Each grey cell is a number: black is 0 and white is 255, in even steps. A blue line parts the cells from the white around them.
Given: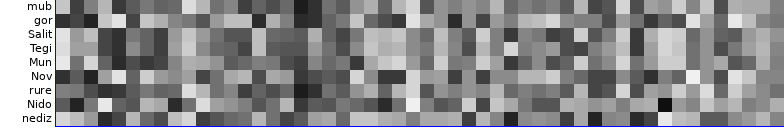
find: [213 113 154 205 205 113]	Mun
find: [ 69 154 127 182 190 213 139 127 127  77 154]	gor
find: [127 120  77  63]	Mun
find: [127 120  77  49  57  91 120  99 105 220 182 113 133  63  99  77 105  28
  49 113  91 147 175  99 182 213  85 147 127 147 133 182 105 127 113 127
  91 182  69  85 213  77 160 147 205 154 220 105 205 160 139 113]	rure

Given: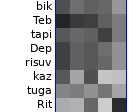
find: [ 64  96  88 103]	risuv
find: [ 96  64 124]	tapi

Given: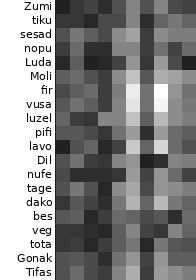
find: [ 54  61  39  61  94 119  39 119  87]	tota
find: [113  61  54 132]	Dil

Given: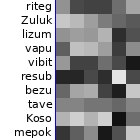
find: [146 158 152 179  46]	lizum
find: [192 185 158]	vapu
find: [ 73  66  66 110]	riteg

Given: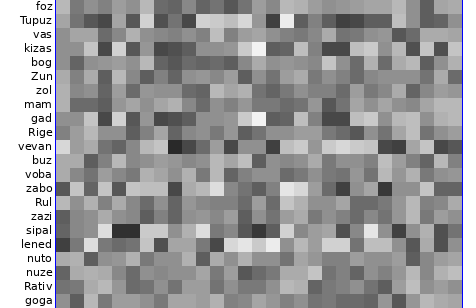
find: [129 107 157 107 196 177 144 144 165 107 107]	Rul
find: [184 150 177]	voba
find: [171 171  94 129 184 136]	buz

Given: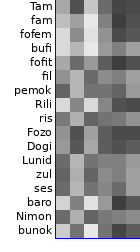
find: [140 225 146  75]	fofem
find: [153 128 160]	bufi

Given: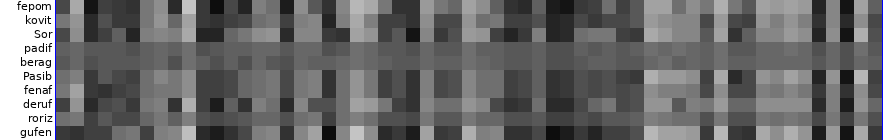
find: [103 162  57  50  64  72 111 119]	kovit
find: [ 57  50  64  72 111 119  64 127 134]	kovit
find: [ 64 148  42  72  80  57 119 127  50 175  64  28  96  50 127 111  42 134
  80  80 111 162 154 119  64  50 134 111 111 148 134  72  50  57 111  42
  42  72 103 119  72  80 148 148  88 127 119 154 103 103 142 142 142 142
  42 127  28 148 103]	deruf

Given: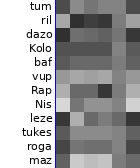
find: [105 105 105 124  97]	baf
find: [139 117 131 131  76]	tum
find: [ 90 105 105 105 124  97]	baf
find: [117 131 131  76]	tum
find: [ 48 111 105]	dazo
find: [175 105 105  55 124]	Rap
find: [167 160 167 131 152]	vup

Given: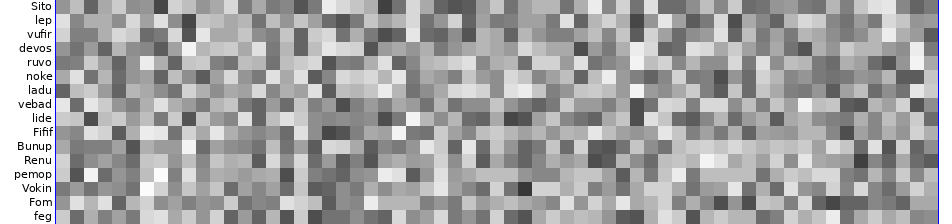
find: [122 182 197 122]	vebad
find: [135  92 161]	devos
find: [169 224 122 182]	devos
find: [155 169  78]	Renu
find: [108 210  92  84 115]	Bunup
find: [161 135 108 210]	Vokin

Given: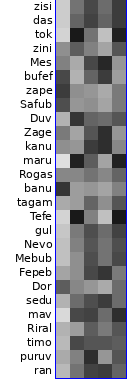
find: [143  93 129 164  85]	zini
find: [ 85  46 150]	Zage
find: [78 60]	sedu
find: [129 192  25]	Tefe
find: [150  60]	kanu
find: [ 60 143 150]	zape
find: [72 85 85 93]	timo

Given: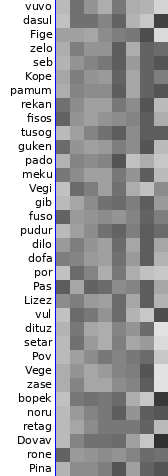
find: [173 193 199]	por
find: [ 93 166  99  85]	pamum
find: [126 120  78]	Fige
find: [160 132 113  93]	tusog

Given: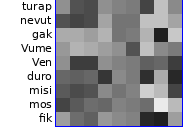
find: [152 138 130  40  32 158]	fik
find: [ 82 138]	misi
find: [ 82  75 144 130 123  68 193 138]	turap
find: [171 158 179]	gak

